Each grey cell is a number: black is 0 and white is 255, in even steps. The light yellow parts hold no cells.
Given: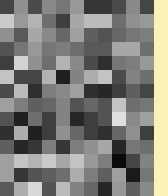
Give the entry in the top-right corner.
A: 69
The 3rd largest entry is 210
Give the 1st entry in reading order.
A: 69
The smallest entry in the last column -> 62
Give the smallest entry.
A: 11
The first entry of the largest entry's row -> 83
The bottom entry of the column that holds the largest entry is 152
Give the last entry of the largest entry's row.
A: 159
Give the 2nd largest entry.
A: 216
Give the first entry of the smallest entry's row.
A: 159
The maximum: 223
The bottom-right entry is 137
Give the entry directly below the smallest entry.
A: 159
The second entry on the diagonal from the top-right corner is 144
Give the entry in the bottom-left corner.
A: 89
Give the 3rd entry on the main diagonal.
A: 167
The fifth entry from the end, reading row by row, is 103
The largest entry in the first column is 202
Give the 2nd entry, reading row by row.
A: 144
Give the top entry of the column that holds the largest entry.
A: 75
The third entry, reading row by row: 75
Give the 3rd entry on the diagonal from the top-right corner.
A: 103

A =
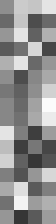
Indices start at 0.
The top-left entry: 142
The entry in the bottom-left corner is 150
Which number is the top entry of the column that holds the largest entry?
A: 228
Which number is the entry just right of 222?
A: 90
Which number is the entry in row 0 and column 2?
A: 197
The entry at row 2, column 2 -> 97
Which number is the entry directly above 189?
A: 228
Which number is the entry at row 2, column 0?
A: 150
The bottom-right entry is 156
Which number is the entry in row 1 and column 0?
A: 105
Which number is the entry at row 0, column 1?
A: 203

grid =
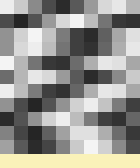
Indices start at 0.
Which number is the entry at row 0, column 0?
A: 237
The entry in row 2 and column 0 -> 146
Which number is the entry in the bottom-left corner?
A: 161
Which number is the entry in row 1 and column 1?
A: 37
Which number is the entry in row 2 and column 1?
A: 209
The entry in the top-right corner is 182
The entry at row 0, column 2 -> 138
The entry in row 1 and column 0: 75
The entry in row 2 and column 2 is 244
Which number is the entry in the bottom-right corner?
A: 75
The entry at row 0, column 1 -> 202

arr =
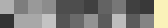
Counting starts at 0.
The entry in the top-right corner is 57
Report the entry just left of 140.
153
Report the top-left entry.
176
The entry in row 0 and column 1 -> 125
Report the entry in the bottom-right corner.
132
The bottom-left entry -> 51

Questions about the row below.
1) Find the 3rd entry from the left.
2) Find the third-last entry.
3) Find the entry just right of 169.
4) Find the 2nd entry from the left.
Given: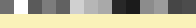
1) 90
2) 155
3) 40
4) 254
